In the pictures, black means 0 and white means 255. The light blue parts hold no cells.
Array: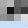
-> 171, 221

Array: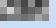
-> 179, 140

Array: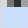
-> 217, 160

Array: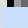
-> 223, 105

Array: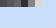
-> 76, 216

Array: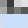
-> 144, 89

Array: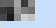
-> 97, 193

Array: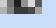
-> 205, 161

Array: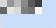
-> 215, 245
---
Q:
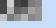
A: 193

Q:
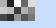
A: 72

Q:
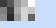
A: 141

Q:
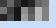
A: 37

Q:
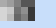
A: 213

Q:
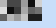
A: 98

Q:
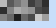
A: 131

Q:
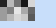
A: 156
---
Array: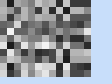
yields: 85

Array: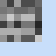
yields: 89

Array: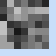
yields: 90

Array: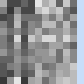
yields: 163

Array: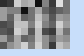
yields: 144
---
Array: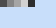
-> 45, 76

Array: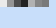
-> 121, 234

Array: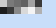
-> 58, 29

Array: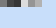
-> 178, 122

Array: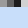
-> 209, 155

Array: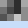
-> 167, 83

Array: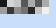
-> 171, 157

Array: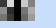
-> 129, 116
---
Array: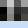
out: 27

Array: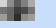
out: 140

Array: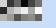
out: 140

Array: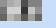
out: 159

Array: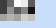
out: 206

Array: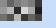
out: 99
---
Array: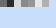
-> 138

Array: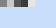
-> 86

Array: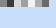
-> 160

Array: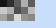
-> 79

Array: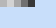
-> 167

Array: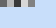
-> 57

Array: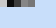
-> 60
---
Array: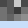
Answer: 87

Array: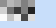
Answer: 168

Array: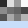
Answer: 223

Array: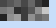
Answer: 103

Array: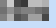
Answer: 189

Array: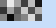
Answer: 64

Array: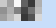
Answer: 98

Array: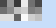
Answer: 235

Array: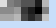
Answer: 83
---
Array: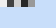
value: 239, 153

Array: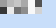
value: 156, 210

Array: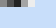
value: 137, 237

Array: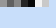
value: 151, 201

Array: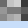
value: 107, 68

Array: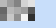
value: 184, 48
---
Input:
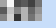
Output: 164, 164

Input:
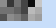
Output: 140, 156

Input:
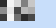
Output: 44, 73

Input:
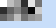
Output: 255, 160

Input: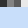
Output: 48, 233

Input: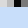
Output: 218, 121

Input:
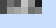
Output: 70, 127
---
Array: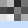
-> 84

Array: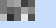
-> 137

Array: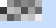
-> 108

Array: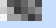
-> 143

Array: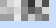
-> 214

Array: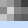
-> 121

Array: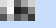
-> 135

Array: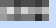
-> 195

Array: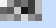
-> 187

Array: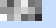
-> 118
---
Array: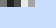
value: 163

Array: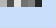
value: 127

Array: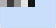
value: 20

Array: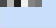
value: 132

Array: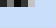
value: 195

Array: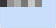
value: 199

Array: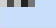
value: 119

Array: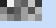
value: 196
